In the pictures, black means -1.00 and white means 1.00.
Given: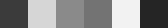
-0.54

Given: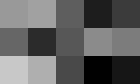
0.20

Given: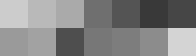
0.60

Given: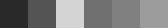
-0.68

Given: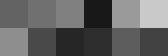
-0.22

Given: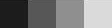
-0.78
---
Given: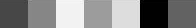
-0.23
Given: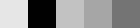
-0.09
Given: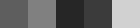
0.64
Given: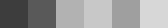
0.69
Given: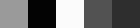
-0.64
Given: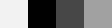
0.26
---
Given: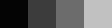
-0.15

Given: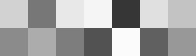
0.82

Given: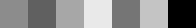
0.31

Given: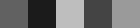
0.49

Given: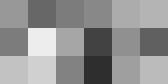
-0.03

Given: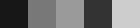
0.21

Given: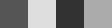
-0.61

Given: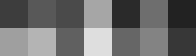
-0.42

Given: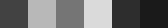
-0.08

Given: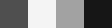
0.27
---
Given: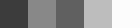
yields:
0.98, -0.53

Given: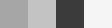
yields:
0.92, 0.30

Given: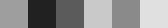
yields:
0.76, 0.24

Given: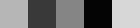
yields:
0.69, 0.43

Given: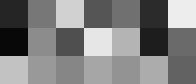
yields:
0.86, 0.52

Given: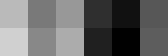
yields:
-0.32, 0.63

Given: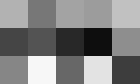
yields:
0.51, 0.05

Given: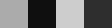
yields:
-0.64, 0.34

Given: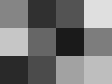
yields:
0.75, -0.68
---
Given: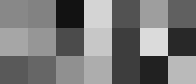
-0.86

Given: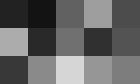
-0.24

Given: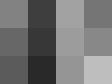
0.27

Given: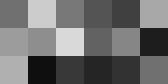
-0.06

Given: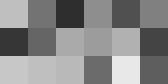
-0.64

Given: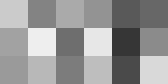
0.33

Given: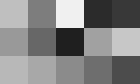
0.88

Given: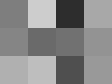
-0.65

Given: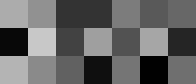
-0.60
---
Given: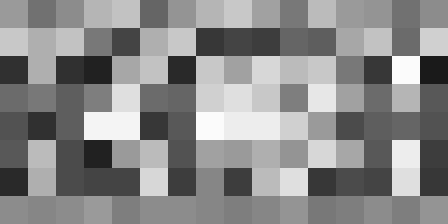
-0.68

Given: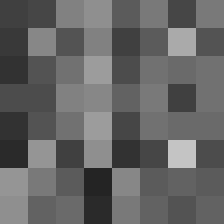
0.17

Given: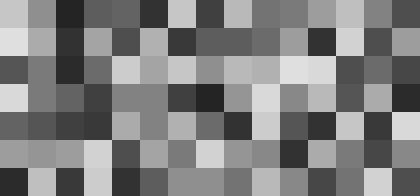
0.23

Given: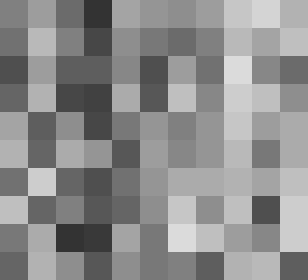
-0.06

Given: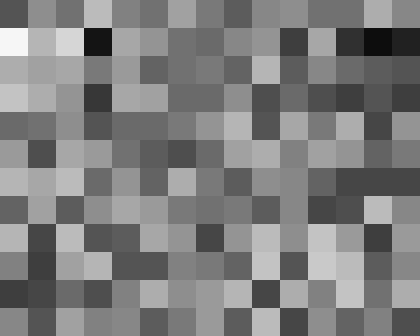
-0.51

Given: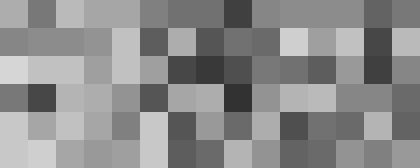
0.57

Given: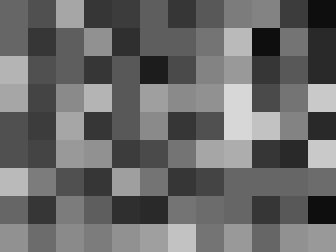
-0.20
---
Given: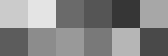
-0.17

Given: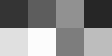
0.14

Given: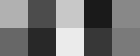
0.57

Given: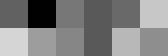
-0.07

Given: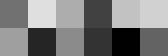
0.36

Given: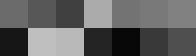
-0.50
